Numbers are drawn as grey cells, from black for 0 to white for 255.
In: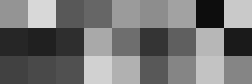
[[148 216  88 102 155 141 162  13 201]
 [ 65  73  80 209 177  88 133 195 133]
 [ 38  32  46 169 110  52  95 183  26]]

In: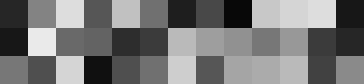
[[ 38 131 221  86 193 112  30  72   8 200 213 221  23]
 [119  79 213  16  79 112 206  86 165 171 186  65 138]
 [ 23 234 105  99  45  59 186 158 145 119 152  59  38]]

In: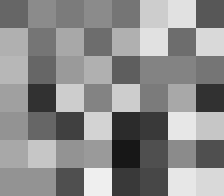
[[160  49 205 131 205 123 168  49]
 [176 117 168 109 176 225 109 217]
 [183 102 154 176  94 131 131 117]
 [168 198 147 154  23  79 139  79]
 [102 139 123 139 117 205 225  87]
 [147 147  79 239  57  71 231 217]
 [147 102  64 211  43  57 231 198]]

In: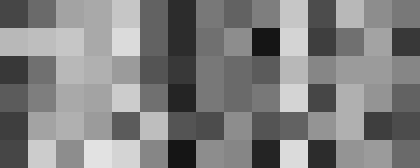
[[184 190 198 169 219  98  44 112 141  21 212  62 112 163  56]
 [ 56 112 184 176 155  84  56 120 106  91 184 134 155 155 134]
 [ 62 163 176 155  91 190  84  76 141  84  98 148 176  62  76]
 [ 91 126 169 163 204 112  36 120 106 120 212  70 176 148  98]
 [ 70 106 163 169 198  98  44 120  98 126 198  76 184 141 120]
 [ 70 204 141 226 212 134  21 141 134  36 219  44 148 155 106]]

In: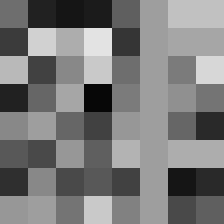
[[ 59 209 173 227  53 158 166 166]
 [ 33 102 166   7 123 158 144 116]
 [ 88  73 151  95 179 158 173 173]
 [185  65 136 201 110 158 123 215]
 [151 158 116 201 129 158  73  95]
 [136 158 102  65 151 158 102  41]
 [ 47 136  73  88  65 158  21  41]
 [110  33  21  27  95 158 193 193]]

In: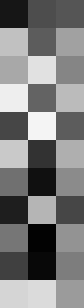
[[238  99 187]
 [201  50 175]
 [193  92 161]
 [213 219 155]
 [118   2 147]
 [112  16 139]
 [168 225 133]
 [ 64   8 125]
 [ 70 244  92]
 [ 22  77  85]
 [ 30 181  70]]

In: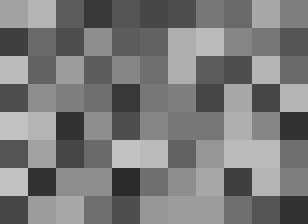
[[ 70 156 168 111  78 150 156 156 111  84  50]
 [187  98 156  92 134 111 174  92  78 180 105]
 [194  50 142 142  42 111 142 168  63 180 127]
 [ 78 142 127 111  56 119 127  70 168  70 180]
 [162 180  92  56  84  70  78 119 105 168 127]
 [ 63 105  78 142  92  98 174 187 134 119  84]
 [ 84 162  70 105 194 187  98 150 187 187 111]
 [194 180  50 142  78 134 119 119 174 134  50]]

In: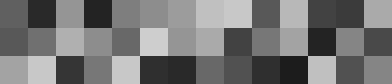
[[ 88 112 176 141 104 206 149 170  66 119 163  35 133  73]
 [ 96  41 149  35 126 141 156 192 200  88 184  66  59 170]
 [163 200  53 119 200  47  41 104  81  47  28 192  81 133]]
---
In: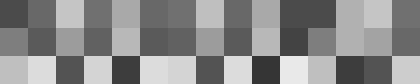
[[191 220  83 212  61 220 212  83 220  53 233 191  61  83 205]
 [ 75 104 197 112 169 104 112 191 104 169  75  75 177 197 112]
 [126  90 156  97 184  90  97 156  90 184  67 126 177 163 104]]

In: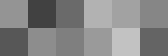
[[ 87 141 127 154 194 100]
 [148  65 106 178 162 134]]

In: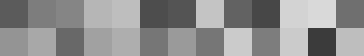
[[148 168 104 161 174 118 154 118 203 125 203  59 190]
 [ 91 125 133 182 190  77  84 196  98  71 211 217 111]]

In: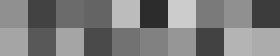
[[165  88 165  74 114 129 150  66 180 172]
 [144  66 107 100 188  44 204 122 144  60]]

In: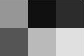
[[ 85 186 224]
 [150  16  44]]

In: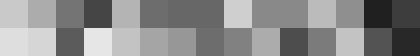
[[222 214  91 230 195 165 151 109 129 172  77 123 195  83  40]
 [201 172 116  69 180 109 103 103 207 137 137 187 143  32  61]]
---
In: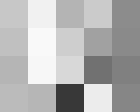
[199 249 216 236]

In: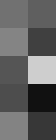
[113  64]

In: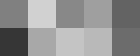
[128 168]

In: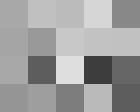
[168 153 222 186]

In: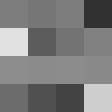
[125  92 140 206]

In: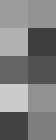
[156  62]

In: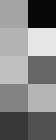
[164 231]

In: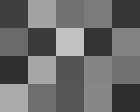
[ 62  58  84 135]

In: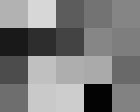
[178  45 174   3]
